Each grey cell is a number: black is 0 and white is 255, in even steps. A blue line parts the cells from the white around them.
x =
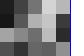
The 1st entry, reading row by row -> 30
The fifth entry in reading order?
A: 183
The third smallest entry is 43
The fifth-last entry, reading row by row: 80
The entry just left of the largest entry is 116
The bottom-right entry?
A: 144

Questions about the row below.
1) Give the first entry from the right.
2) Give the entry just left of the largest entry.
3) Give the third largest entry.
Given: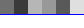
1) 223
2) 89
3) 152

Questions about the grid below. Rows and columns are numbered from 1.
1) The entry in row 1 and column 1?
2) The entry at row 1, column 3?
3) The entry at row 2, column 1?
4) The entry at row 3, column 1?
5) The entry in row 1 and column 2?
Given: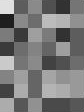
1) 224
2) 138
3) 30
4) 123
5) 93

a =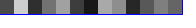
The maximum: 206
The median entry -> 101
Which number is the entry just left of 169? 24

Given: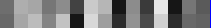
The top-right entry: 90
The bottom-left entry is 104
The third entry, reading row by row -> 166
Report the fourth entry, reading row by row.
118
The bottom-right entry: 98
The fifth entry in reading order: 140

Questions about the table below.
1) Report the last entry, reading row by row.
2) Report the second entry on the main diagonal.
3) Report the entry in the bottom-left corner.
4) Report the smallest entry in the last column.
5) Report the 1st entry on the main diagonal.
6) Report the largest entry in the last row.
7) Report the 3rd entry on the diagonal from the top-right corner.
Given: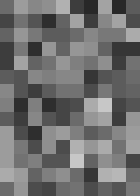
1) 120
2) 114
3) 107
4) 54
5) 107
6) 150
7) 120

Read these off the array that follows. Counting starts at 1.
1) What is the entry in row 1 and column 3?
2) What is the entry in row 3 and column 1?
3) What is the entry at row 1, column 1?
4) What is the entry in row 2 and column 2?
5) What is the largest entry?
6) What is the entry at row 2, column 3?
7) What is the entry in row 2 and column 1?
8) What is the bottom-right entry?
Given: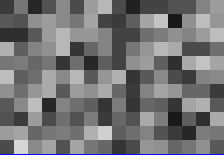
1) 39
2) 47
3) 59
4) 82
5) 214
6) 144
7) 89
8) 89

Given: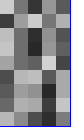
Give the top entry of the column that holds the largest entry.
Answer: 151
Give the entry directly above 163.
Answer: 197
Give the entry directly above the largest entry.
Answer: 151
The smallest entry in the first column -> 61
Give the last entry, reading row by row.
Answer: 124
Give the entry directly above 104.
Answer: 90
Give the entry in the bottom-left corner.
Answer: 183
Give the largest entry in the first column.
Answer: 204
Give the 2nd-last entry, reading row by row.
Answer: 46
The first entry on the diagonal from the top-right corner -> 90
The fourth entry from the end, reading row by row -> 139
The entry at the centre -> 96
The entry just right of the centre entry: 210
